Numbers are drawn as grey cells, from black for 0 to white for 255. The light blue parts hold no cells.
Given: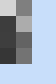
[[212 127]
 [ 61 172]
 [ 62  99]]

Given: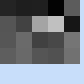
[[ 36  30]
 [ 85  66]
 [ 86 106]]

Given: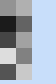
[[147 176]
 [ 27  99]
 [ 69 162]]

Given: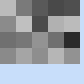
[[187 122]
 [139 192]
 [112 119]]

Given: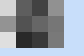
[[214  94]
 [147  82]
 [223  41]]

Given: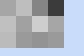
[[166 189]
 [191 162]
 [188 154]]

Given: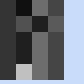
[[51 16]
 [51 81]
 [52 31]]

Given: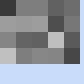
[[ 57 125]
 [156 153]
 [132  99]]
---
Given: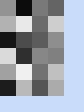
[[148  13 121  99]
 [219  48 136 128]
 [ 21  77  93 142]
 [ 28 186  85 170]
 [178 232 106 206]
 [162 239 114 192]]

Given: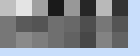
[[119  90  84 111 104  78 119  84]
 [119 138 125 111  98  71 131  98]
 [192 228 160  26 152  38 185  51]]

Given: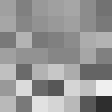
[[192 106 179 199 172 100 100]
 [185 121 225 213 185  87  46]
 [160 128 153 160 166 140 114]
 [166 134 146 153 160 140 121]
 [160 146 146 134 134 166 128]
 [121 179 121 128 140 172 179]
 [153 219 106  87 213 192 239]]

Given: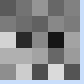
[[211  41 136  21 163]
 [123 109  97 136 123]
 [ 90 115 149 103 129]
 [176 176 163 103 155]
 [142 205  78 218  84]]

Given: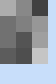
[[ 92  78 197]
 [113  84 159]
 [113 128 151]
 [173 136  65]]

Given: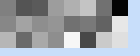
[[128  84  90 157 176 196 113   4]
 [182 106 169 142 246  72 202 223]
 [135 163 142 149 113 121  98 231]]

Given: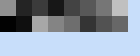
[[  2  15 167 132 110  52  82 103]
 [145  36  59  23  67  88 118 192]]

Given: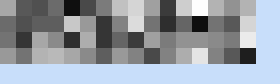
[[115  53 167 138  46 173  53 101  59 160 123 146 146 138 123 235]
 [107  80  94  94 200 153  53 130 220 115  46 101  15 115  88 213]
 [167  88  80 107  15  73 123 193 213 160  59 206 254 179 146 179]
 [153 115 179 185 167 138  94 153 130  73 130 173 228 130  88  30]]
